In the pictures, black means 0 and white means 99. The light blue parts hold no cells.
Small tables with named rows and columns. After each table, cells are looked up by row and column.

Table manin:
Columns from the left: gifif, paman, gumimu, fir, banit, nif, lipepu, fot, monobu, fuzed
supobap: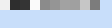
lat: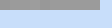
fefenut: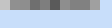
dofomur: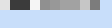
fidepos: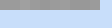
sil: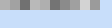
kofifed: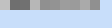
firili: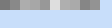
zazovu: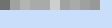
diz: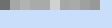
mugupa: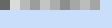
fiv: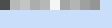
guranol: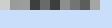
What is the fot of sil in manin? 62
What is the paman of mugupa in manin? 85
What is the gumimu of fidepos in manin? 62
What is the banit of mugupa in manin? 76
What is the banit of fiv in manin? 71
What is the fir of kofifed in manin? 71

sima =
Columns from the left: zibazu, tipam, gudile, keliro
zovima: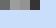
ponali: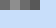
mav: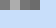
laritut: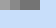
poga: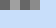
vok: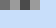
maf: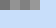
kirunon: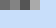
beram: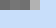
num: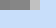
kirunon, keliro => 66
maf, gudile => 50
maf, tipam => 57
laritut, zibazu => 62
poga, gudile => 40
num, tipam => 52
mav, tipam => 67
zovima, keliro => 20
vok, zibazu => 43
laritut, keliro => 45
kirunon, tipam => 51
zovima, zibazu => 41
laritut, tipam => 53
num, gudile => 52
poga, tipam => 62
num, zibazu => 50
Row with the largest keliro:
num

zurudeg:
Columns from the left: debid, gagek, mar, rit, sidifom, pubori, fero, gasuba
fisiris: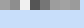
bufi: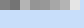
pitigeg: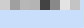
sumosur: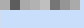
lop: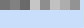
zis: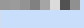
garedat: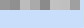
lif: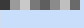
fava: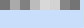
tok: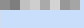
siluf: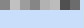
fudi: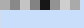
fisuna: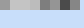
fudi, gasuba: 66
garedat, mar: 73
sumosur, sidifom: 74
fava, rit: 73
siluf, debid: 52
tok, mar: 75
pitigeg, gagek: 62
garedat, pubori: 75
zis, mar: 57
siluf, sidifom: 69
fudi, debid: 67
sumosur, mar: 66
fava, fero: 52
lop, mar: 41
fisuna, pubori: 58
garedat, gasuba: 62
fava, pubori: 82
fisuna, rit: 73

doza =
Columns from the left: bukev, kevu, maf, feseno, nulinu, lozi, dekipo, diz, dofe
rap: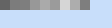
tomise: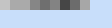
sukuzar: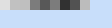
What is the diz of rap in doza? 67
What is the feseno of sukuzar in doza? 48
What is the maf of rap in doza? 49
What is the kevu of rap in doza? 48
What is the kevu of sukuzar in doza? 75
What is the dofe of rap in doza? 49
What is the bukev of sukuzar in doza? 87
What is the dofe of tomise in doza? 65
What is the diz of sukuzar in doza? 32
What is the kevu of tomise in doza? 66
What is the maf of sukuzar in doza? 74
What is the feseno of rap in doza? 59
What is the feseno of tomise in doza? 52

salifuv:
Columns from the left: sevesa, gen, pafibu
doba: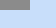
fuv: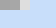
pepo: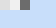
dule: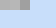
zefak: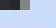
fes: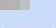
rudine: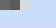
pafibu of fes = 75
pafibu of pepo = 42
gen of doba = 54
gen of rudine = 35
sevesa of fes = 69
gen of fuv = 65
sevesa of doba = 54
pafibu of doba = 54
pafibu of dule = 62
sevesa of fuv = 64
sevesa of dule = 70
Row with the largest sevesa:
pepo

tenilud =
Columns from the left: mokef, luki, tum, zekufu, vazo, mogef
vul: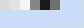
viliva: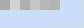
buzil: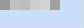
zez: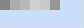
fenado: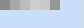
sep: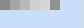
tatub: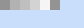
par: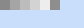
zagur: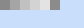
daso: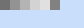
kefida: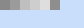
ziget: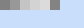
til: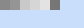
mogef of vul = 43
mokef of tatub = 57
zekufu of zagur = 82
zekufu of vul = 52
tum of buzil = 73
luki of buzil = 75
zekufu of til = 83
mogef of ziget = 51
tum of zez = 72
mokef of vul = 85
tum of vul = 95

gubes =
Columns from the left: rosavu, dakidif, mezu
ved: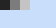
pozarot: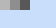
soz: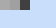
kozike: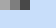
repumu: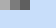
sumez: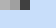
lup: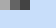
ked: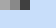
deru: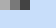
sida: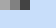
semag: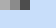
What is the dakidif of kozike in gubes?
49
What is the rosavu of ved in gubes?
14
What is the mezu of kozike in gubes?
28
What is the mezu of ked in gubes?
25
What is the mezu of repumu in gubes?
37
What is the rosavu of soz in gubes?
66
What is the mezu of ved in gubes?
76
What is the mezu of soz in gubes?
25
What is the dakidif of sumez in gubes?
62
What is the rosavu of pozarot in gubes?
71

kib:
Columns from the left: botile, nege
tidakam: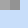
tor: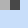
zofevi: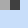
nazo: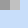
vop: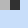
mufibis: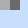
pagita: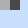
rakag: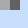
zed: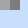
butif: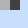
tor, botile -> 69
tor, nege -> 28
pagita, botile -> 68
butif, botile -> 69
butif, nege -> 25
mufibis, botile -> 67
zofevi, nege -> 25
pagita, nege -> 28
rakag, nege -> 38
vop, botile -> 71
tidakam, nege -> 57
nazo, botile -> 60
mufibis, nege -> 41
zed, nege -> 48
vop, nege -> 19
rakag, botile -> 66
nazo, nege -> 75
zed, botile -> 64
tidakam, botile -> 64
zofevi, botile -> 66
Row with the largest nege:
nazo

